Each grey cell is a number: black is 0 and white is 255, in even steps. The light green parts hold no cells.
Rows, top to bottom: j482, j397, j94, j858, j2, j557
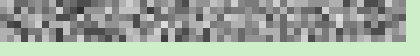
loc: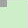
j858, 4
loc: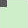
j94, 57

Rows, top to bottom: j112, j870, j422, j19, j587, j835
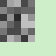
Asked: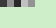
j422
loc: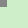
j870, 0
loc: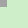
j112, 1
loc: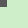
j870, 2

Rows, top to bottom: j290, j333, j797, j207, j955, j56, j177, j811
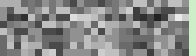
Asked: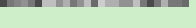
j207
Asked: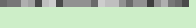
j811
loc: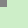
j207, 2
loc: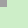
j811, 4
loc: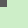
j333, 1

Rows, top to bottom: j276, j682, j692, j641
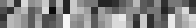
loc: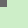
j641, 22
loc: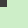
j692, 19
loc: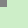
j641, 11

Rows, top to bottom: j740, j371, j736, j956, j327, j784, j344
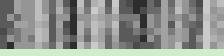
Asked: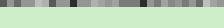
j736
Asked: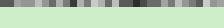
j371
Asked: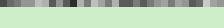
j327
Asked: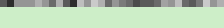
j344
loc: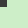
j371, 10
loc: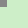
j736, 24

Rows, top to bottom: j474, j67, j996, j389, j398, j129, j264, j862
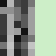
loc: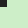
j862, 2
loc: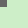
j264, 3
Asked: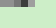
j67
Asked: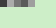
j996
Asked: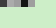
j398

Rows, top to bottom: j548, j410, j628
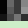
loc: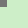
j628, 2
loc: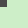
j628, 1
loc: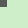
j410, 1

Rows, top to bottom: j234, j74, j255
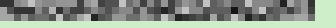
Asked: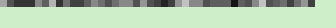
j74
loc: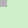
j74, 7
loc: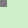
j234, 42

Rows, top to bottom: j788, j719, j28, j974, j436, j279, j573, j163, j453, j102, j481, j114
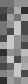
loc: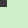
j28, 0
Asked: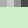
j573
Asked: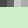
j102
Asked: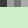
j28
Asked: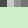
j279
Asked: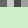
j453
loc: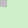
j163, 3

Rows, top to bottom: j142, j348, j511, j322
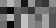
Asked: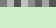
j511
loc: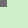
j322, 0

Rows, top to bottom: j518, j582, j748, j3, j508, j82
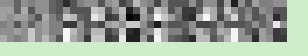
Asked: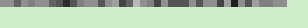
j518
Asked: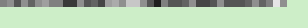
j3
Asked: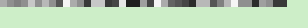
j82
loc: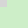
j748, 33
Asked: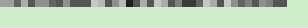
j582
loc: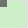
j748, 25

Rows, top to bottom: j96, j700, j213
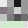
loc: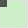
j213, 2
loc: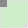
j700, 1

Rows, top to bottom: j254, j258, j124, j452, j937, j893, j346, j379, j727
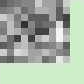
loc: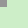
j346, 4
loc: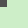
j452, 9
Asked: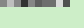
j452
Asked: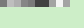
j937

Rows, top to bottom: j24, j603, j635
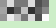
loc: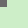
j24, 6
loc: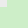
j635, 1

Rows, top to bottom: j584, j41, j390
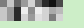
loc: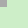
j41, 7
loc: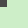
j584, 8
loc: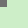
j584, 5
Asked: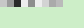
j41
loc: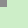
j41, 4
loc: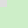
j390, 5

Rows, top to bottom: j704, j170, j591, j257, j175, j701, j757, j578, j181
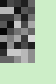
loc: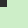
j578, 0
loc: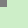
j701, 1
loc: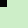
j175, 0

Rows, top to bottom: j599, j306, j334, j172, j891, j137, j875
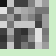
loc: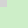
j172, 0
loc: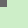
j306, 1
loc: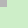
j306, 2
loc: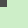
j137, 3
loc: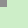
j137, 4

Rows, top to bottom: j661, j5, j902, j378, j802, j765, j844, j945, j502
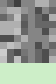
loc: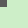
j378, 3
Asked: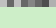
j502
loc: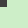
j661, 2
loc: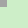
j844, 0
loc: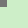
j945, 3

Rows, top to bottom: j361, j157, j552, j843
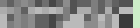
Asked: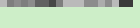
j843
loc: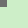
j361, 6
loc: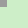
j157, 1

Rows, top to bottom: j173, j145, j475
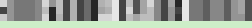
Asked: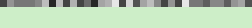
j145
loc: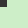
j475, 25
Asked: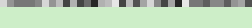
j173
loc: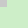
j475, 0

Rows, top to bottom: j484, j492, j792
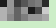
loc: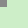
j792, 1
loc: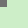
j484, 4
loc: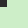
j484, 6
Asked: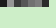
j484

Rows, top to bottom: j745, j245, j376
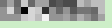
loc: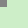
j376, 10
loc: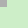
j376, 11

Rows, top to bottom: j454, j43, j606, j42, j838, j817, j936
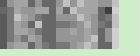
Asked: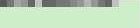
j42
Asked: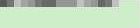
j606
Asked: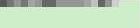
j817
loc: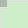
j42, 12
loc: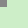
j42, 10

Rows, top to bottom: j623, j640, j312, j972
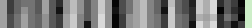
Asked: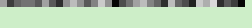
j623
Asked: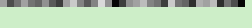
j312
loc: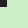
j623, 27

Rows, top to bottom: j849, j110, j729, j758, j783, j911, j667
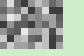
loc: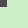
j783, 7
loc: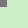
j110, 2
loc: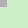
j911, 2

